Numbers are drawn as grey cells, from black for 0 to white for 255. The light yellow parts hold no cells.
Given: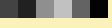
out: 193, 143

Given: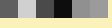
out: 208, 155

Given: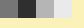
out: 234, 181

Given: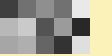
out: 233, 223

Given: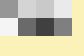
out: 245, 234

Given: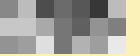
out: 233, 223

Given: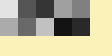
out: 227, 193

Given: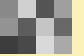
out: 217, 208

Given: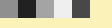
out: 239, 164
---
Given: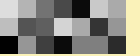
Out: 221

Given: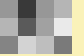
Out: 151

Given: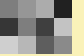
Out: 126

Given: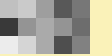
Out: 192

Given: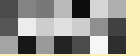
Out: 75

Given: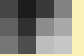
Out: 69
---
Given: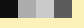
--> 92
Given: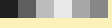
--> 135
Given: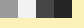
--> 38
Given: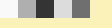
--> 111
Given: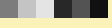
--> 17
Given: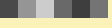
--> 116
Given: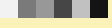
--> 20
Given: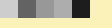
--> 29
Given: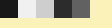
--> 97
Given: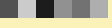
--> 174
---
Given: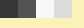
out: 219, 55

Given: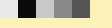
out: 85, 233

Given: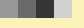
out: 208, 152

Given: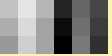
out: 70, 153

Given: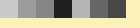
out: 71, 202

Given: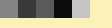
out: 197, 131

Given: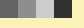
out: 50, 99

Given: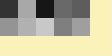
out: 93, 148
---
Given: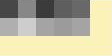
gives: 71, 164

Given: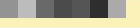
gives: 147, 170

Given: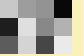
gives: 200, 234

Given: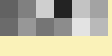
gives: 98, 185

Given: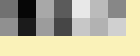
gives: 113, 208

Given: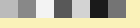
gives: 187, 116

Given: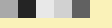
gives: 169, 97

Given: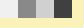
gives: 240, 64

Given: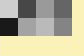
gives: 206, 132

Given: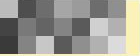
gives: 187, 219
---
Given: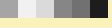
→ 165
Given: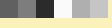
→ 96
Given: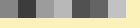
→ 133
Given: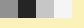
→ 145
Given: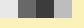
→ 232
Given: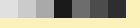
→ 224
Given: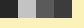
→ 39
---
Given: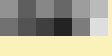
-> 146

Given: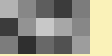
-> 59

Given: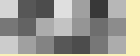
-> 119

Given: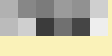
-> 177

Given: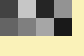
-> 66

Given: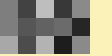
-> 126

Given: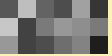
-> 199

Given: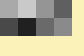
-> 169

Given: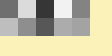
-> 111
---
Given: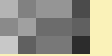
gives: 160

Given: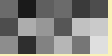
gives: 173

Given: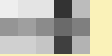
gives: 159

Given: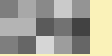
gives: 180

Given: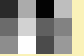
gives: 210

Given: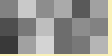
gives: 120

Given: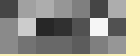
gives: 204

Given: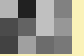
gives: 99
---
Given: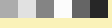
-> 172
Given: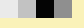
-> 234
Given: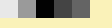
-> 232
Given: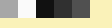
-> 167
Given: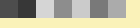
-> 77
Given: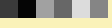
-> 58
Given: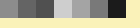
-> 140
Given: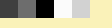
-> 63
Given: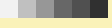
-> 242
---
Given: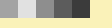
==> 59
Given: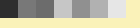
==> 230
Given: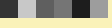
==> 157
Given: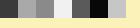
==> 198
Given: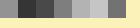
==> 114
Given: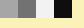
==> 14
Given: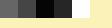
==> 254
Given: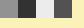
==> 82
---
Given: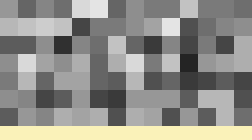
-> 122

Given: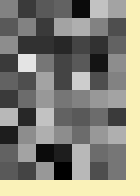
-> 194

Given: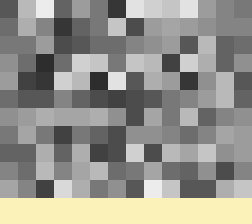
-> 132

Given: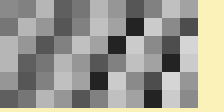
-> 192

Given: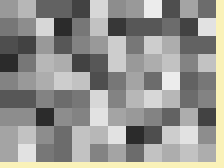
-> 164
